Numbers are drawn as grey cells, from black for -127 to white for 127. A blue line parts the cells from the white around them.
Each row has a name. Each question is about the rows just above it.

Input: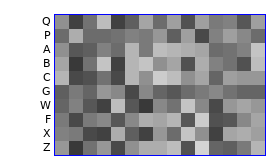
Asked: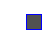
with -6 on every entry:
[-52]
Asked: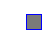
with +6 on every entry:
[1]
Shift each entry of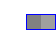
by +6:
[ 7 37]
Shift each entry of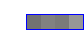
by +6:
[-7  7  1 29]
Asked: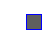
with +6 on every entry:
[-26]
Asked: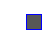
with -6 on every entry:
[-46]

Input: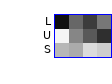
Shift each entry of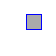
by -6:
[37]
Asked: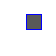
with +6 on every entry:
[-32]
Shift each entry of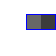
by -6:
[-30 -73]
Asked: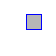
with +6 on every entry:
[61]

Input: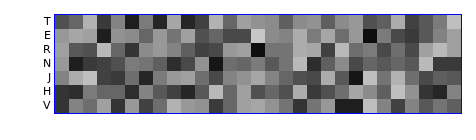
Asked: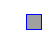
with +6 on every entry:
[38]
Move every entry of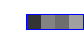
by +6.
[-69   9 -11  38]
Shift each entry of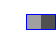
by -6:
[ 26 -53]
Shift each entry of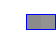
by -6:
[ 5 12]
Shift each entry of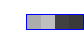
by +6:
[ 50  69 -56 -63]
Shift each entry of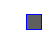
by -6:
[-38]

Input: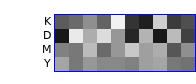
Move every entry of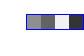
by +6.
[ 21 -22 119 -69]
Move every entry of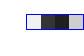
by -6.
[ 107  -81 -102   72]
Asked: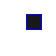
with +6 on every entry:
[-97]
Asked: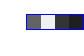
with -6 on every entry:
[ -34  107  -81 -102]
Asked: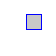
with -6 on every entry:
[66]
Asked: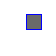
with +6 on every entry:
[-15]

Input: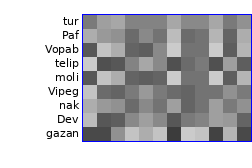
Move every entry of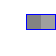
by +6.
[ 9 37]
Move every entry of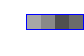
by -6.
[ 33   3 -53 -26]
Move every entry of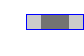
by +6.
[81 -6 -6 81]

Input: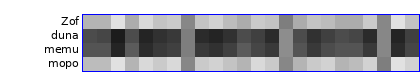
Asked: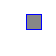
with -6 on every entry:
[1]
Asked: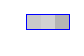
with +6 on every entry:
[80 88 58]
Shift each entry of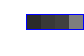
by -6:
[-90 -76 -69  -7]

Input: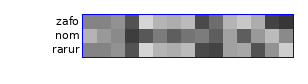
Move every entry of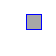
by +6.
[45]
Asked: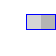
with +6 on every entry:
[91 58]
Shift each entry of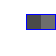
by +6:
[-47 -12]
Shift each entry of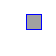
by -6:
[27]
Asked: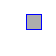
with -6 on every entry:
[39]
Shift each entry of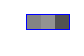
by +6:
[ 10  24 -39]
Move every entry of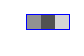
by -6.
[ 12 -51  79]

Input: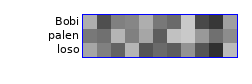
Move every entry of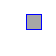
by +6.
[44]
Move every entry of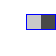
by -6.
[ 67 -60]

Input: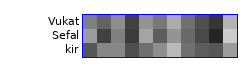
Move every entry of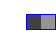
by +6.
[-56  26]
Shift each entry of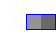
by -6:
[ 14 -28]
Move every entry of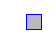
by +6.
[63]
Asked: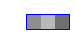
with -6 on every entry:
[  8  51 -21]
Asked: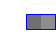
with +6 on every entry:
[-9 20]
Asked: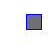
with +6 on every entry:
[-9]

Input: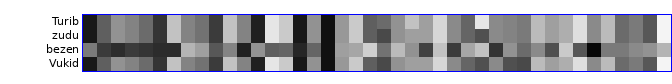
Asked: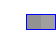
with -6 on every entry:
[12 25]
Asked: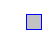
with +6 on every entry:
[72]
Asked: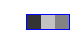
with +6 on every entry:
[-69  72   9]
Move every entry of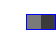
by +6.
[  1 -62]
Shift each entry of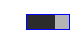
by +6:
[-77 -77  58]

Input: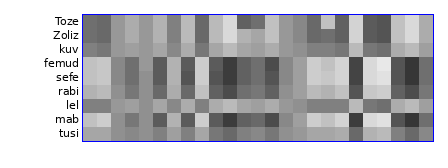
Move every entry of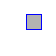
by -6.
[44]
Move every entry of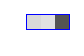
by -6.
[ 83  91 -49]
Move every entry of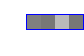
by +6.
[ 6 -2 64 -2]
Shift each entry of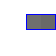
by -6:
[-22 -28]
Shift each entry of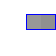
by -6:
[18 10]

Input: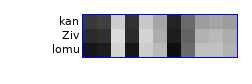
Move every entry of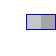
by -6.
[65 31]
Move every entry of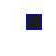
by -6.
[-104]

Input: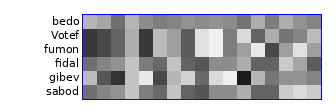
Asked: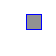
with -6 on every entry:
[12]
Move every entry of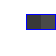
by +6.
[-64 -48]
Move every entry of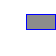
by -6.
[6 6]
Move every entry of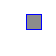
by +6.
[18]
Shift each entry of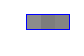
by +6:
[18  4 10]

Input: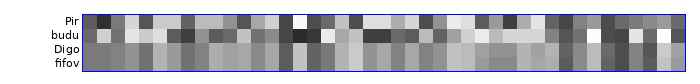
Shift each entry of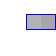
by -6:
[45 33]
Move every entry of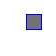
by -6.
[-19]
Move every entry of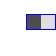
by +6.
[-44 100]

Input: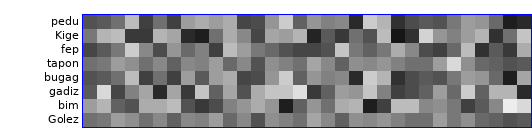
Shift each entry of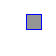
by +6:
[27]
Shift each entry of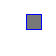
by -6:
[-13]
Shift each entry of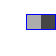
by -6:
[ 38 -63]
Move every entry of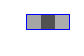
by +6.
[ 43 -39  50]
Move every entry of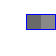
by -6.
[-28   2]
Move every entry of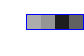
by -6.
[  38   15 -103  -36]
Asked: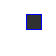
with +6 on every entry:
[-72]

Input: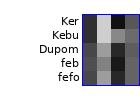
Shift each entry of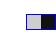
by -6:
[  72 -116]
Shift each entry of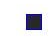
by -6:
[-93]
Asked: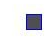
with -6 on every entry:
[-54]
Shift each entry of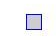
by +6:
[84]
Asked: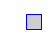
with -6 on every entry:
[72]
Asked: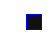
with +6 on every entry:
[-104]

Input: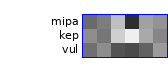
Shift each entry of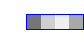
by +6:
[ -3  85 117  47]
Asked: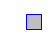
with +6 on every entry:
[69]
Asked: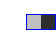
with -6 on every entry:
[ 57 -87]

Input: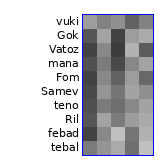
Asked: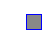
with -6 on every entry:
[2]
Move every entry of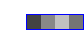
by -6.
[-66   2  58 -16]
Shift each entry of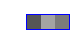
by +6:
[-35  41   2]
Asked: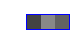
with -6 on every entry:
[-66   2 -35]
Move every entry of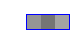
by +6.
[27 -4 41]

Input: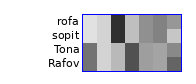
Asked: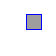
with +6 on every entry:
[36]
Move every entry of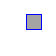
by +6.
[42]
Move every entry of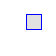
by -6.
[91]
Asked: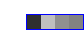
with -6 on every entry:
[-86  57  10  -4]
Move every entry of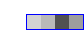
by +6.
[ 89  63 -40  36]
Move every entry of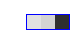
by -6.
[ 91  77 -86]

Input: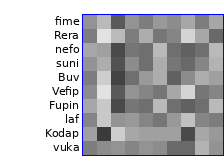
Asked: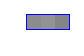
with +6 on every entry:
[18 25 11]
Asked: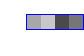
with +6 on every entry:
[ 45  78 -47  -3]
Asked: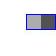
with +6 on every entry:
[ 51 -39]
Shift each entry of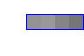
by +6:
[25 31 11 -3]
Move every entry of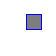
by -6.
[-8]
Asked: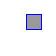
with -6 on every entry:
[19]
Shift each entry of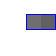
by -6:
[-22 -36]

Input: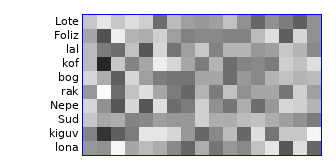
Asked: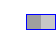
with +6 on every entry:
[37 77]
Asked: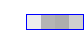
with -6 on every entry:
[103  46  39  73]
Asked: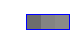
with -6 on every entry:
[-24  -3   3]
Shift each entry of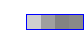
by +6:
[85 37  9 15]
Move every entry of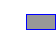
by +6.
[30 30]
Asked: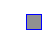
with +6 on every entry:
[23]

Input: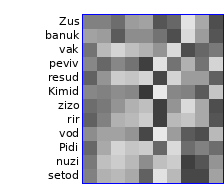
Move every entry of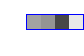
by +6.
[ 40  26 -50 111]
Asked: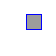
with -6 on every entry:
[22]
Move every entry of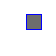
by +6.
[-12]
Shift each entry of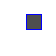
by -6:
[-55]

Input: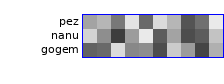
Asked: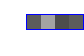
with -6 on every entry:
[-41  29 -56 -41]
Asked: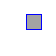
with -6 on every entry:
[29]
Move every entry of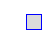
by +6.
[97]
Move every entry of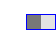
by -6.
[-13  93]

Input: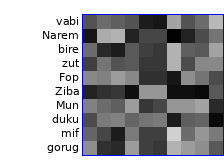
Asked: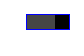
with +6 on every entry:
[ -51  -51 -119]
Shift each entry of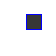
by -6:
[-78]
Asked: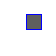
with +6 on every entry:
[-26]
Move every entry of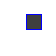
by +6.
[-58]
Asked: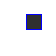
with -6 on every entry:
[-85]
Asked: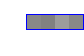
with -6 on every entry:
[ 2 -5 22  2]
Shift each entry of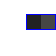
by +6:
[-87 -51]

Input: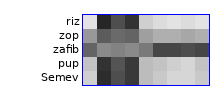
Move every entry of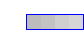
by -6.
[54 61 73 80]
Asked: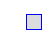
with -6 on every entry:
[86]
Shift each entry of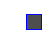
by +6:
[-43]
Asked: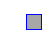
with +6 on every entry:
[45]

